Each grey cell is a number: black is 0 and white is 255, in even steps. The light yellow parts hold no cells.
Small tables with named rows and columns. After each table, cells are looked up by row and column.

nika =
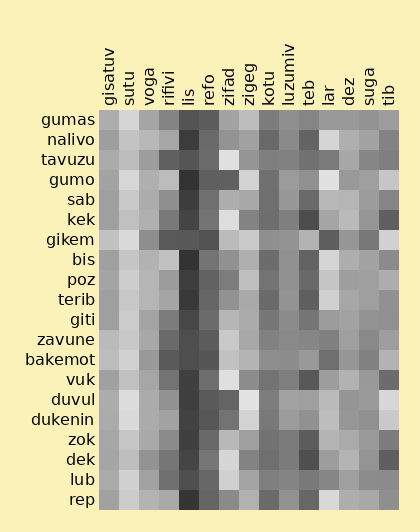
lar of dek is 157
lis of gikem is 88
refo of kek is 115
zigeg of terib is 169
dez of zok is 170
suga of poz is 160
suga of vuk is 153
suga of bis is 163

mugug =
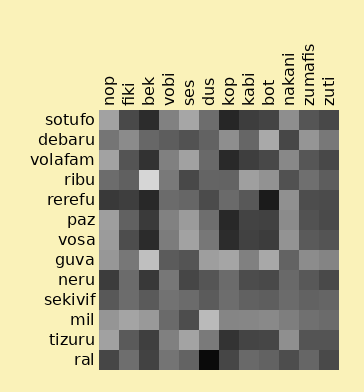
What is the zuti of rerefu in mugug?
75
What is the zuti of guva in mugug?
132
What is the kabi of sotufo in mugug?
61
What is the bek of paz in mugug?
58
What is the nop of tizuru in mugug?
161
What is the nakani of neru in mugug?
105
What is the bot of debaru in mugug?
169
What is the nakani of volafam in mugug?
136
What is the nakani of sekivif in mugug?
107

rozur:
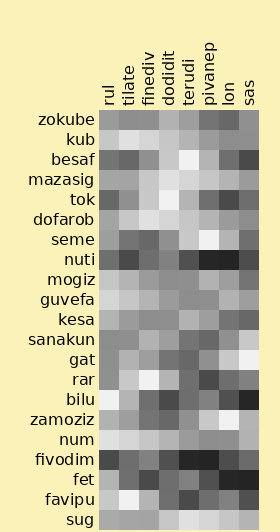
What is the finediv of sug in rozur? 164
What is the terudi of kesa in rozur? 178
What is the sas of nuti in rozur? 77
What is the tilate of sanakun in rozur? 143
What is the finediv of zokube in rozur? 143
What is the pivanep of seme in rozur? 241
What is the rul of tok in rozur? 104
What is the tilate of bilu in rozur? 180
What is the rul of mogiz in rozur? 198
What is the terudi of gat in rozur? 104
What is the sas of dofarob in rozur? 141
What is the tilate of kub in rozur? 224
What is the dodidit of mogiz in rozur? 141
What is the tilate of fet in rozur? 111
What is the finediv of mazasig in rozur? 199
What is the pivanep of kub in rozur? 155
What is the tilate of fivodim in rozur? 110
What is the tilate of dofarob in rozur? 199
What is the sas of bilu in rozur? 38
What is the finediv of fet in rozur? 74

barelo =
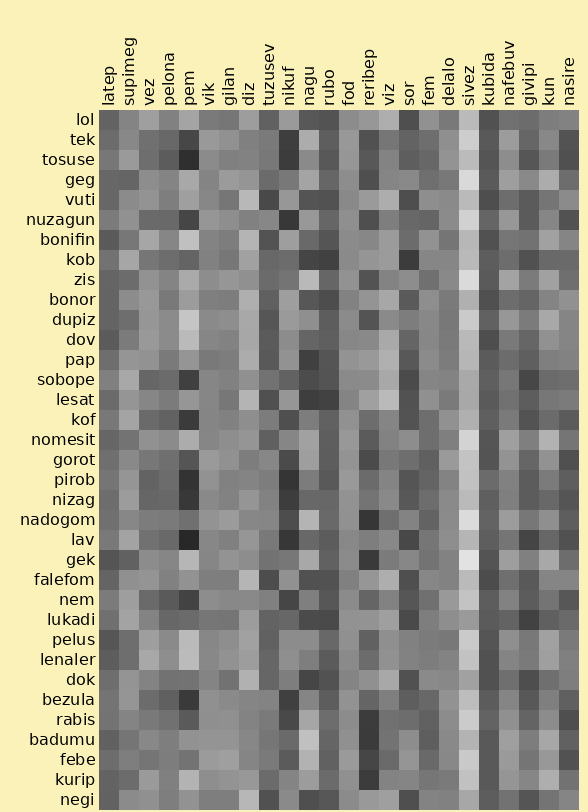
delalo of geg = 120
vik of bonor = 127
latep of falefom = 100
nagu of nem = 127
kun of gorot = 146
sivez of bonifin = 183
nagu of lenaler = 126
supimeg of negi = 139
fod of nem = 139
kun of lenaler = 159
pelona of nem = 90
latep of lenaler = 93
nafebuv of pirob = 129
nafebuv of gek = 158
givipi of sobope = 71
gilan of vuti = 118
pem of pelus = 186
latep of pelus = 86
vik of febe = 155
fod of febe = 154
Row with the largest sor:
febe

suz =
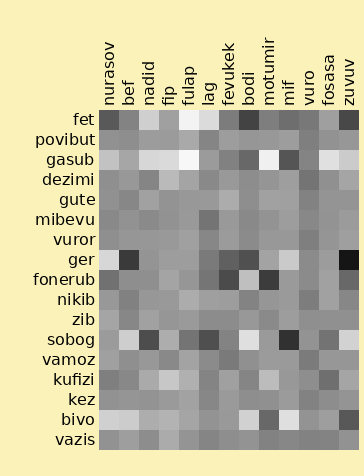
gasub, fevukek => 129
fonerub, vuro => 139
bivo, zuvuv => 88
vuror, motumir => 152
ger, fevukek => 96
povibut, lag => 133

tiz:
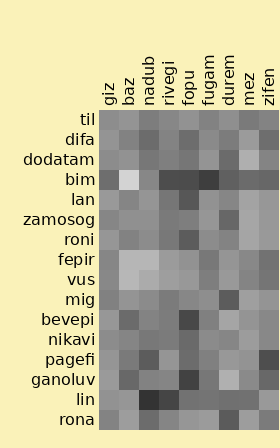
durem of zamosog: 103
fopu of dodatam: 118
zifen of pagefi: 78
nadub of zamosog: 144
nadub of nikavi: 120
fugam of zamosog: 150
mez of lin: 113
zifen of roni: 153
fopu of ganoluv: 66
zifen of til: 131
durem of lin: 112
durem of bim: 96
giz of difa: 148

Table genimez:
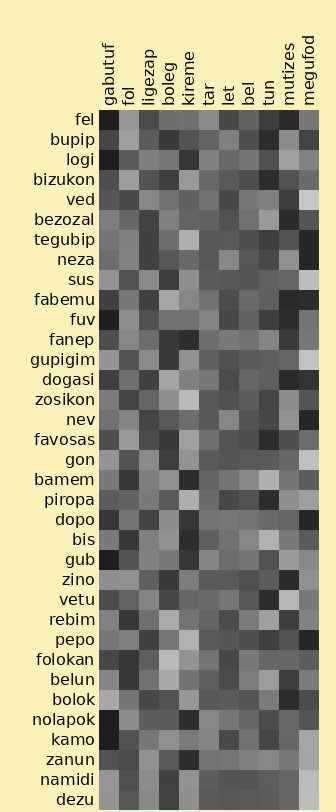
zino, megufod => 144
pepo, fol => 127
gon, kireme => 147
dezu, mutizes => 103
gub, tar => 133
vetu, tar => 107
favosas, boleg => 58
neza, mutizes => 144
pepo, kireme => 177
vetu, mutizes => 182
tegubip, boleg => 109
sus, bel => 85
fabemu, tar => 113

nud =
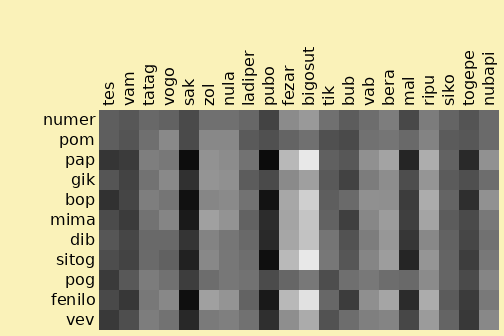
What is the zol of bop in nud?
134
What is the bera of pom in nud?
117
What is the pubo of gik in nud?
74
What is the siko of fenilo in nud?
91
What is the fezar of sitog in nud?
185
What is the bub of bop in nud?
106
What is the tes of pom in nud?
94
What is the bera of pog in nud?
109
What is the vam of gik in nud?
67
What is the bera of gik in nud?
141
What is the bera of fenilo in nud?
165

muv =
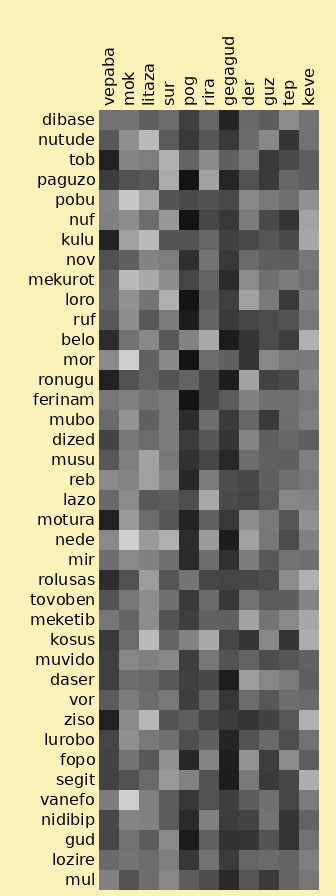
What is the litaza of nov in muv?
131
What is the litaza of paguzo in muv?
88
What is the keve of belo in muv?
176
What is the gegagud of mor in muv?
96
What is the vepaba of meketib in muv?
118
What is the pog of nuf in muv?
20
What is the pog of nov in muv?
47
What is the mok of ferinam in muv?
126
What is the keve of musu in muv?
127
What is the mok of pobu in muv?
200

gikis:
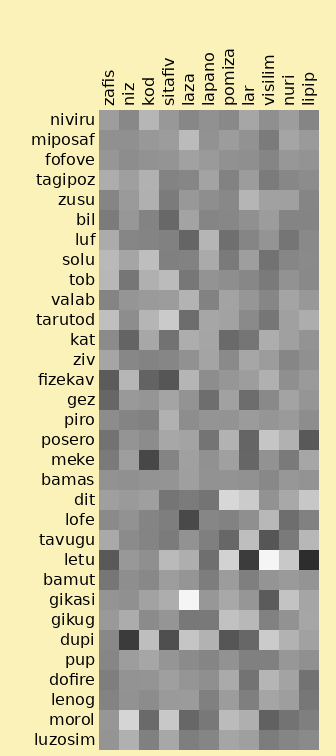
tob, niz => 118
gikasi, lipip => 165
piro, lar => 155
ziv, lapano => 164
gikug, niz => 172
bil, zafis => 123
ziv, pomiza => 138
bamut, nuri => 154
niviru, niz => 136
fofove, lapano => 154
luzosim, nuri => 133
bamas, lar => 145
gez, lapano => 110
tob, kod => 176
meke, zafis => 122

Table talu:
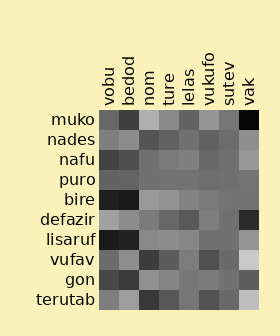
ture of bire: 146
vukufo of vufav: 80
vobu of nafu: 67
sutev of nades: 108
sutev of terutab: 105
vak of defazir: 42
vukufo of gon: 123
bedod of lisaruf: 33
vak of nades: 142
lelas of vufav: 124
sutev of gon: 113
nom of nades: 84
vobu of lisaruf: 27
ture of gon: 133
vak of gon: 93
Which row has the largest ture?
bire

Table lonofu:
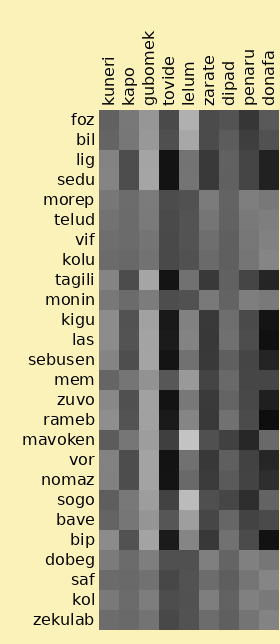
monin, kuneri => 120
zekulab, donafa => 131
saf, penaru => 117
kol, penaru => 128
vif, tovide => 73
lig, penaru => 69
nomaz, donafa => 46
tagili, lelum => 113
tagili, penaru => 69
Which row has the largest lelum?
mavoken

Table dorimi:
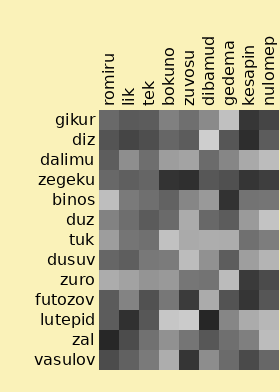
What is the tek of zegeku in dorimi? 101
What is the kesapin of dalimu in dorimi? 169
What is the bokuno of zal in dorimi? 145
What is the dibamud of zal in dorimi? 87
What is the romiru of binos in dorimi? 190
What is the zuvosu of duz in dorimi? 171
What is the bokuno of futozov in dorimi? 119
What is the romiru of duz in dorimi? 130
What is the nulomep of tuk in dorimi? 125
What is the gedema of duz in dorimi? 92
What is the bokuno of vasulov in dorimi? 173
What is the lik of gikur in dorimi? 90

